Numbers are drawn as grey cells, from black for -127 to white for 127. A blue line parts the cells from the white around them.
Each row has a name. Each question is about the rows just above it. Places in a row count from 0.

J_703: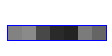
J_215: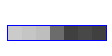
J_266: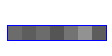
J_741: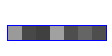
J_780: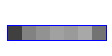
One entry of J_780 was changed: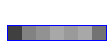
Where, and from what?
3, [33]
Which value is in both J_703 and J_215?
[-55]
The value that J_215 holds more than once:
[-63]

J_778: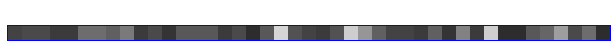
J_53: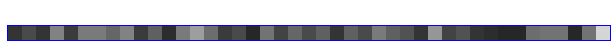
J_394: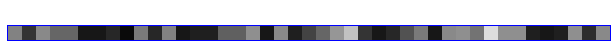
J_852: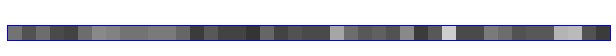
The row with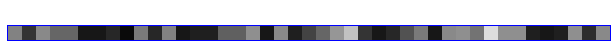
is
J_394
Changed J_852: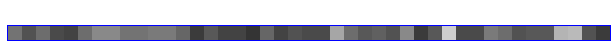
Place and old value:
7, [2]
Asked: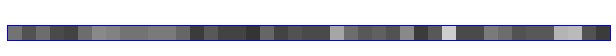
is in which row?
J_852
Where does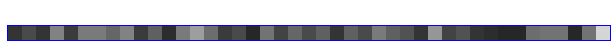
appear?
J_53

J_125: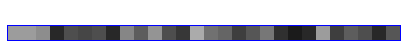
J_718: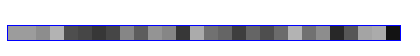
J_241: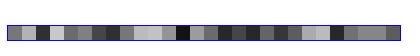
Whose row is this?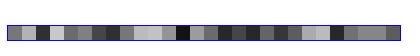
J_241
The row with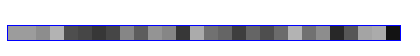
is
J_718
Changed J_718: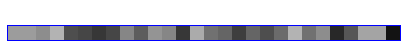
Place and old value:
26, [43]
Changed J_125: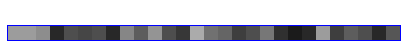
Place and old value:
17, [-41]
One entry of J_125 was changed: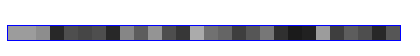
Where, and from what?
21, [-87]

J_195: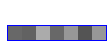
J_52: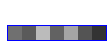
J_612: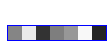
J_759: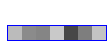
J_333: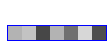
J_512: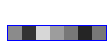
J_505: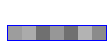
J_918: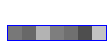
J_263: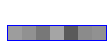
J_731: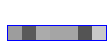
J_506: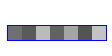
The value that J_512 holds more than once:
[-7]
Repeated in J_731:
[37]

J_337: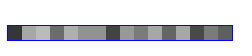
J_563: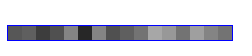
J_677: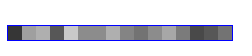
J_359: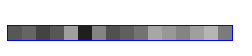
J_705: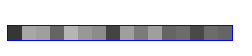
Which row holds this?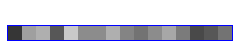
J_677
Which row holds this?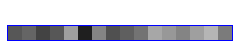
J_359
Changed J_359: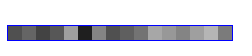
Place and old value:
0, [-40]
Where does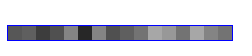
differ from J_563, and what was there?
13, [31]

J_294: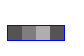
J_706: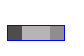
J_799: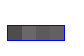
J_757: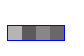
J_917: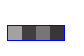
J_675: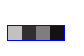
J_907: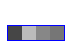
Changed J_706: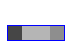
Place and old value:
0, [-50]
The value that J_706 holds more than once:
[53]
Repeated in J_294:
[-43]
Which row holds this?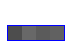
J_799
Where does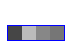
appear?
J_907
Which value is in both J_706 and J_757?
[53]

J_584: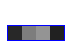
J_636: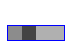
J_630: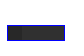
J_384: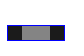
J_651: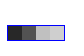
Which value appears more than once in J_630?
[-79]
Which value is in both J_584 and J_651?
[-87]
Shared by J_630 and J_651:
[-87]
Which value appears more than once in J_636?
[48]
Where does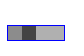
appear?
J_636

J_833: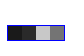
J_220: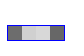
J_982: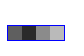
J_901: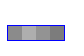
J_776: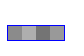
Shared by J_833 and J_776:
[-11]
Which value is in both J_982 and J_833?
[-85]

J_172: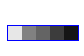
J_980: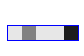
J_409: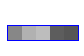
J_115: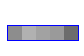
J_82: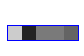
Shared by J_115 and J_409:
[49]
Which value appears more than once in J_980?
[103]
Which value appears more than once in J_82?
[-5]
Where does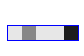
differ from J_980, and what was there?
1, [1]
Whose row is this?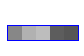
J_409
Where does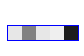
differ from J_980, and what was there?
3, [103]
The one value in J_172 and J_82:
[-27]

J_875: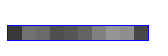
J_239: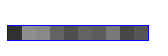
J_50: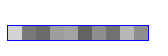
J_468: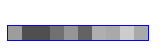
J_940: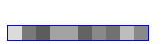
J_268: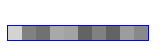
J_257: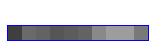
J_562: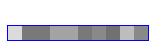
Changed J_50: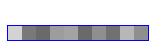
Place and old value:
5, [-28]
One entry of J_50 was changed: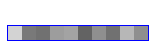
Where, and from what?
2, [-21]
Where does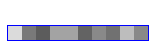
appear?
J_940
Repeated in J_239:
[-28]
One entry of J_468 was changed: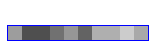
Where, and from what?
7, [41]

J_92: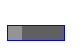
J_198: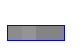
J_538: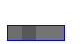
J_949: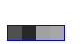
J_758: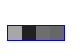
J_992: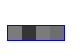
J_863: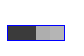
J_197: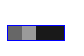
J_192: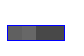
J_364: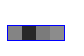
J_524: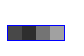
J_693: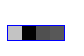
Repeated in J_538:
[-11]
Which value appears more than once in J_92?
[-31]
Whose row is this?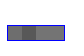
J_538
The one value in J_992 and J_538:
[-17]
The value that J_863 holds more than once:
[-68]
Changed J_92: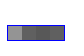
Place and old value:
2, [-31]

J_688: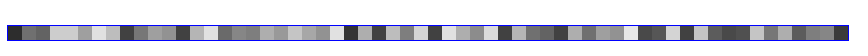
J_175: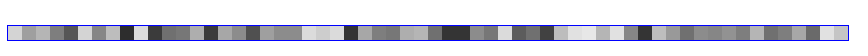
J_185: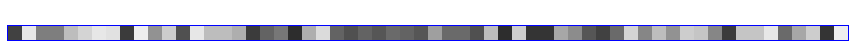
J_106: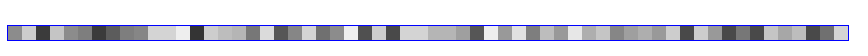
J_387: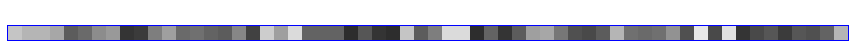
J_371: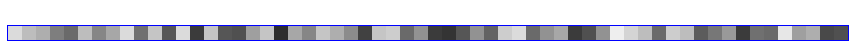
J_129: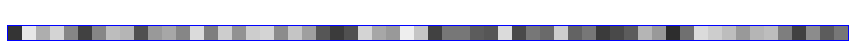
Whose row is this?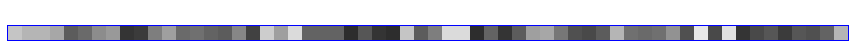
J_387
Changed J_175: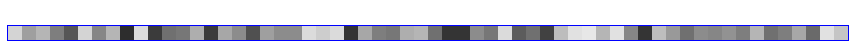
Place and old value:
7, [61]
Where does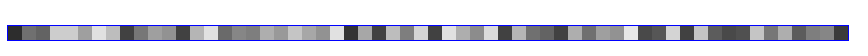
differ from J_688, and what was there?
25, [46]
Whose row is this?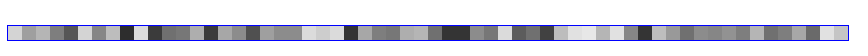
J_175

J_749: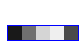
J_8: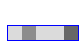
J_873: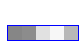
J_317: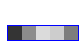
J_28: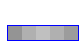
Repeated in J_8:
[91]
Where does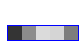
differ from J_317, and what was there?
3, [77]

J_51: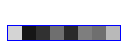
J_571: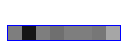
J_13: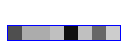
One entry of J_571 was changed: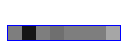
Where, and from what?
6, [-8]
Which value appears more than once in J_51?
[-16]
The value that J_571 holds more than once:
[-1]
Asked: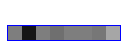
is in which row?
J_571

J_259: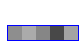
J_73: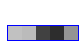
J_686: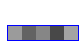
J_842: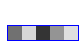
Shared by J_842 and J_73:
[20]
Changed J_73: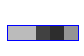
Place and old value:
0, [65]

